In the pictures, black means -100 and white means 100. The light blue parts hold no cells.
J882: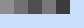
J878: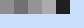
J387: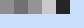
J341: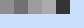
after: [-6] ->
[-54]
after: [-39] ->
[-6]
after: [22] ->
[34]

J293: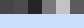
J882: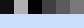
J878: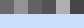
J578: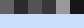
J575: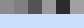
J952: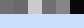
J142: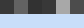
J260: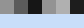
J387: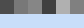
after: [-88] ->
[38]
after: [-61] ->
[-56]
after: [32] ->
[-40]

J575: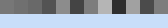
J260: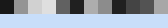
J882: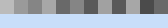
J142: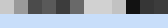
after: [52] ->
[-86]
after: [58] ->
[21]
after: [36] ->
[10]
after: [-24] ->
[-75]

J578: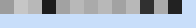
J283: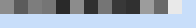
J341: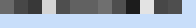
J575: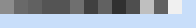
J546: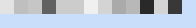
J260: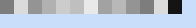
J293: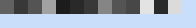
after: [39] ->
[60]
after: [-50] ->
[-24]
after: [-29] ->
[-2]
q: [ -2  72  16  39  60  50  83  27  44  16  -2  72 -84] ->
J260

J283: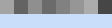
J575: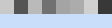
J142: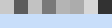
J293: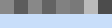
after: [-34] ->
[46]
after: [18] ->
[35]
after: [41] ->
[35]

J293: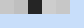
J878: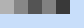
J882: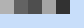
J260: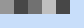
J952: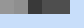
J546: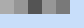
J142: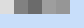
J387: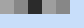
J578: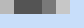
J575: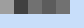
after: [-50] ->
[-11]
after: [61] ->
[56]
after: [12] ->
[-55]
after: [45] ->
[-34]
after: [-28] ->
[-11]

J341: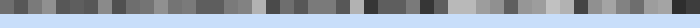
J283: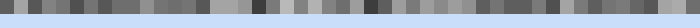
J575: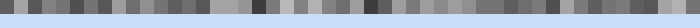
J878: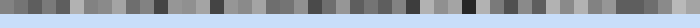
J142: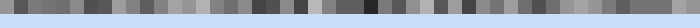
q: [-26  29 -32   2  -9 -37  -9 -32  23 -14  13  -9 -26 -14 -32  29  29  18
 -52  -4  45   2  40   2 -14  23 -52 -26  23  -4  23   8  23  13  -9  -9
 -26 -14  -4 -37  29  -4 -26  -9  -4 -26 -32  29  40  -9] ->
J575
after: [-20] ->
[-32]
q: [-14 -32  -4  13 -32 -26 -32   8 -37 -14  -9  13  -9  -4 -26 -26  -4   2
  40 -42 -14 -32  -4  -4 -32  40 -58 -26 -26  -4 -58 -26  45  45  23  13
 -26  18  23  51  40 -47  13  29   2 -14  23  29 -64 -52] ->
J341
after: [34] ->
[-14]

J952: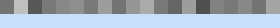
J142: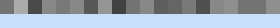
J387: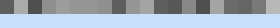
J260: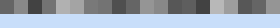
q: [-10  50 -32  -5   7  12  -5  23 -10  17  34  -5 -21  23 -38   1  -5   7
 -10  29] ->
J952
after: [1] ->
[-5]
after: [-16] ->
[-21]
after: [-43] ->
[7]
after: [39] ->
[29]

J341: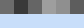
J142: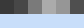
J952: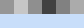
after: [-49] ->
[1]
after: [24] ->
[12]
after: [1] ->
[34]
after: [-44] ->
[-4]

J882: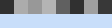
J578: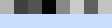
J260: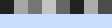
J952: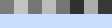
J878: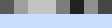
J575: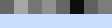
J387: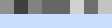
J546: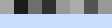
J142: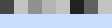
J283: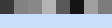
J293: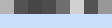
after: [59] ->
[-25]
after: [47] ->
[-8]

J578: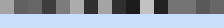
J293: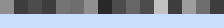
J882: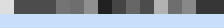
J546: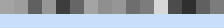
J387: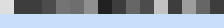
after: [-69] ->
[-40]
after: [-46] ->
[-20]

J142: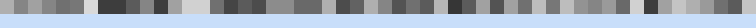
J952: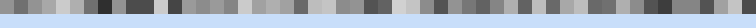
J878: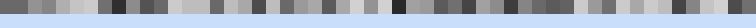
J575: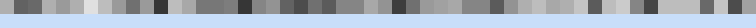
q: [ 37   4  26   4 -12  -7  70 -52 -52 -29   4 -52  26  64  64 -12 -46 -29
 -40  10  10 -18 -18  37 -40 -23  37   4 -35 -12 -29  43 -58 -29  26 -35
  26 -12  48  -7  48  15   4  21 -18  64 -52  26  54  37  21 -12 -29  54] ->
J142
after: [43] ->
[-58]
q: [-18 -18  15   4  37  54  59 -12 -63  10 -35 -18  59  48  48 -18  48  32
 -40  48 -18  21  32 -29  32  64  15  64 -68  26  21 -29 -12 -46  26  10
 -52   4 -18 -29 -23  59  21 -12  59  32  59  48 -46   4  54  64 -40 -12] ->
J878
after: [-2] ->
[-58]

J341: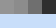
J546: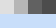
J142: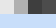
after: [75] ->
[43]
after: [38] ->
[-51]
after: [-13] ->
[-63]
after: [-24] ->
[-40]
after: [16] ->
[10]
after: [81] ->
[38]

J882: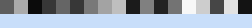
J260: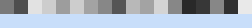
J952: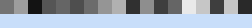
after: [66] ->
[6]
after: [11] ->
[-51]
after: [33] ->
[-91]
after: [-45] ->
[77]

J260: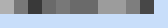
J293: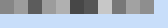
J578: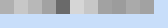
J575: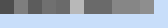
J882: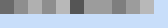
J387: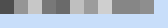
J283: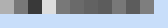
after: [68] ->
[56]
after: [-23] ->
[-28]
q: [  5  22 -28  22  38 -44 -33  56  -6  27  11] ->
J293
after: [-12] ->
[-17]
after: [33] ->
[27]
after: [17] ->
[56]
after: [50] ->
[22]

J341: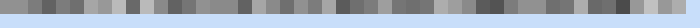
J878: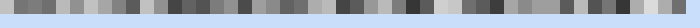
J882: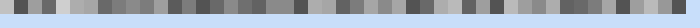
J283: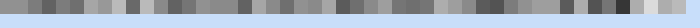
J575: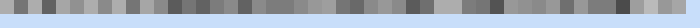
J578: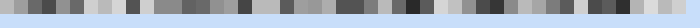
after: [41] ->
[72]
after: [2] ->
[-29]
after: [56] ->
[-13]

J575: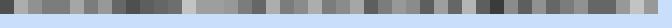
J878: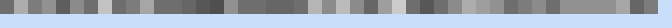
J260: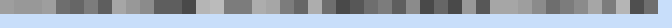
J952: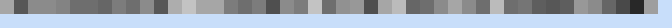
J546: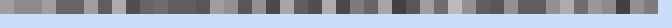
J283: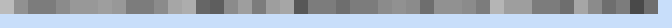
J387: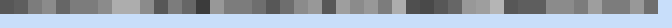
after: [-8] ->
[-26]
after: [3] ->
[-14]

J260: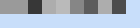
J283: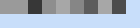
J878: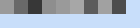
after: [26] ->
[-40]
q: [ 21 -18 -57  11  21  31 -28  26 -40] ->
J878

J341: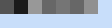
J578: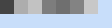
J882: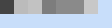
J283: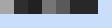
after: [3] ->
[57]
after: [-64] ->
[-74]
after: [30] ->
[-64]
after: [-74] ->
[-8]

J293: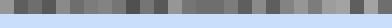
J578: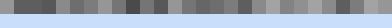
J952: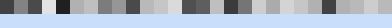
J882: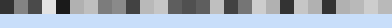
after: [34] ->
[66]
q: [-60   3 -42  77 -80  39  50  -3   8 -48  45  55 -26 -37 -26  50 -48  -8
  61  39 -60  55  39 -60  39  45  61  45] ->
J882
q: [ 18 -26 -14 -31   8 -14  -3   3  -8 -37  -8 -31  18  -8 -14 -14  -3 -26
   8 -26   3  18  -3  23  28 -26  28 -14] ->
J293
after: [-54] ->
[-8]
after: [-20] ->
[-14]
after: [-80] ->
[39]
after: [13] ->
[28]

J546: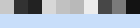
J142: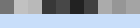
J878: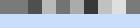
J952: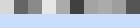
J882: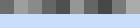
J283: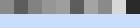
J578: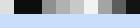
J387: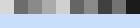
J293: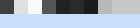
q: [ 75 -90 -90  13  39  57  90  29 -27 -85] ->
J578
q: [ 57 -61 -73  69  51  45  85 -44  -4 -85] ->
J546
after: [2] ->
[18]
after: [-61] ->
[-73]
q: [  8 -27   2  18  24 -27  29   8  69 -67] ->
J283
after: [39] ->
[57]
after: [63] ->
[-21]

